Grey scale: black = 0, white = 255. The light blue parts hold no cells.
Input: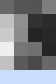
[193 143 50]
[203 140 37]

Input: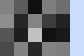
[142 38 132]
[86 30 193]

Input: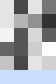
[228 180 145]
[243 86 216]

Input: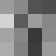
[211 91 157]
[164 135 56]

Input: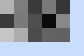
[58 122 78]
[197 173 76]

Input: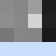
[142 136 212]
[120 134 133]

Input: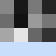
[108 18 154]
[166 229 103]

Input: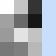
[161 106 23]
[154 227 195]

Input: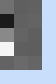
[27 97 100]
[137 100 95]
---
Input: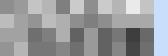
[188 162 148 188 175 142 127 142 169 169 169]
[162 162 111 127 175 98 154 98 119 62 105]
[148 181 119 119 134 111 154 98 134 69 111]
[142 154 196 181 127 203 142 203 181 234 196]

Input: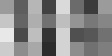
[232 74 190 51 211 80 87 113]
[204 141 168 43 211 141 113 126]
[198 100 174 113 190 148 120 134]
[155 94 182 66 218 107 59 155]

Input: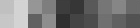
[199 211 97 142 47 68 76 112 97 82]
[192 211 150 126 61 54 89 118 134 105]

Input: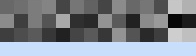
[139 62 124 84 169 47 41 147 90 33 139 154 7 26]
[104 111 124 132 69 118 98 69 139 104 118 77 198 177]
[62 77 90 55 33 69 90 55 147 84 41 62 206 191]

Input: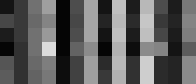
[92 49 99 120 13 65 159 57 177 49 206 43 36 139]
[85 49 105 126 13 65 159 43 184 49 206 43 36 139]
[71 57 105 132 5 71 165 36 184 43 198 57 36 132]
[28 57 113 153 5 77 165 20 191 28 191 71 28 126]
[20 57 113 159 5 77 165 20 191 28 184 77 28 120]
[5 49 113 220 5 99 139 5 177 13 139 132 20 92]

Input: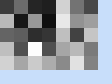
[210 166 203 172 138 225 130]
[191 80 253 80 166 185 122]
[185 23 152 15 232 146 158]
[100 94 45 53 191 66 197]
[60 108 37 31 210 115 72]

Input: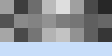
[166 74 117 179 195 146 95 54]
[160 61 109 187 222 160 74 39]
[82 138 131 146 125 117 95 103]
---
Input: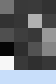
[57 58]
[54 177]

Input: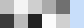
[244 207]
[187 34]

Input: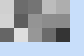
[108 116]
[93 148]

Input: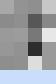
[147 143]
[143 87]

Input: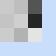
[190 84]
[207 38]

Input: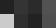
[52 43]
[47 34]

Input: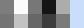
[251 119]
[194 103]
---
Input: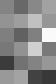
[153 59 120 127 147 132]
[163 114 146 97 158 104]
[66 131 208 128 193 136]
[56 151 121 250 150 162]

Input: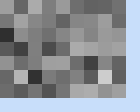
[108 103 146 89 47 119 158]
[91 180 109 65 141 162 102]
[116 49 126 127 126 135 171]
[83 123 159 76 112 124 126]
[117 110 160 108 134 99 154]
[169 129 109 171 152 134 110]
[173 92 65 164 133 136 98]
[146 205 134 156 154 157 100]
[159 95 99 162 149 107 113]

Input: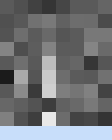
[128 103 88 27 89 132 83 80 90]
[81 95 139 169 111 78 110 88 80]
[62 83 58 85 89 93 91 113 65]
[232 61 207 202 189 131 105 121 53]
[108 97 126 109 96 91 85 97 70]
[67 105 117 91 102 91 91 109 90]
[71 121 129 89 54 133 120 108 90]
[52 100 67 113 86 106 120 75 101]

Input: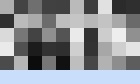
[75 234 218 48 176]
[182 81 119 187 68]
[12 28 67 171 111]
[119 50 144 108 65]
[17 47 84 190 64]
[190 207 234 197 186]
[71 51 49 183 61]
[178 167 205 195 225]
[141 207 238 168 43]
[93 228 144 106 47]

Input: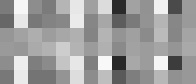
[120 141 154 150 103 123]
[234 238 151 162 231 246]
[116 126 170 174 120 141]
[116 139 178 157 131 123]
[148 196 205 167 135 181]
[221 231 179 176 235 231]
[140 127 155 132 134 160]
[190 248 176 180 167 220]
[90 40 138 148 93 42]
[126 168 162 160 122 162]
[142 156 156 139 147 146]
[183 246 165 187 181 241]
[145 60 149 134 135 74]
[152 151 169 164 154 155]

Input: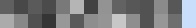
[171 96]
[136 72]
[80 90]
[53 75]
[152 121]
[90 181]
[142 66]
[149 147]
[199 98]
[142 87]
[82 82]
[151 139]
[110 87]

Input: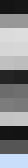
[85 20 195 124 108 36 192 214 219 151 20]
[85 19 197 121 111 32 189 215 221 151 22]

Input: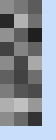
[140 175 124 96 139 66 145 40 141]
[105 192 85 66 71 132 94 178 119]
[51 152 75 110 169 99 31 112 91]

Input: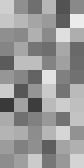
[141 156 180 171 57 203 150 91 133 143 198 207]
[159 129 173 112 162 86 134 190 166 137 183 143]
[203 143 141 129 61 149 99 190 117 176 165 111]
[119 94 182 152 186 201 226 131 110 138 154 182]
[152 164 214 114 205 116 128 160 168 223 92 82]
[212 176 146 195 191 186 113 108 105 174 236 137]
